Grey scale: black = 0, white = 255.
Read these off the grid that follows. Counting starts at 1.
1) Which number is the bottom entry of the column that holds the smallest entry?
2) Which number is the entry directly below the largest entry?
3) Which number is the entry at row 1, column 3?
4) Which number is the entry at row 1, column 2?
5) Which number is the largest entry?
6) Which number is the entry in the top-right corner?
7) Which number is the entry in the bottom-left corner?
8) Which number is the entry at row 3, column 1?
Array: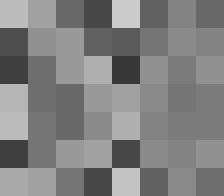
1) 195
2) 91
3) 104
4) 161
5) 203
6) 104
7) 169
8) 63

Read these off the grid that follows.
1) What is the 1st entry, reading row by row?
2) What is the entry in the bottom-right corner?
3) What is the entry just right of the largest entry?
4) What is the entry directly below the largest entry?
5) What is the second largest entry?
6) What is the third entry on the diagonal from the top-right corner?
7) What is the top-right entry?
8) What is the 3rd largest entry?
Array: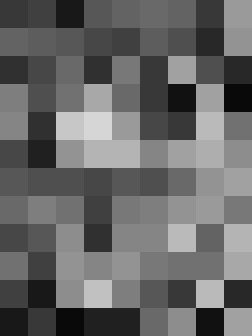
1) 56
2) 161
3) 154
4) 180
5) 199
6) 161
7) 154
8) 193

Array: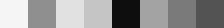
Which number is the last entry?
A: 83
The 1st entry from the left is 245
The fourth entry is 197

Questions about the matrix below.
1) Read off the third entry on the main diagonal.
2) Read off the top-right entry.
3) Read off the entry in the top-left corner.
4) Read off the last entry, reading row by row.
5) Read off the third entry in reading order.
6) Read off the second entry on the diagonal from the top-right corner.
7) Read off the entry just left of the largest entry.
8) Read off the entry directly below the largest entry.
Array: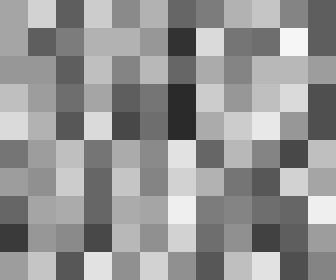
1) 94
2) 94
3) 165
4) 132
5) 94
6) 246
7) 110
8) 184
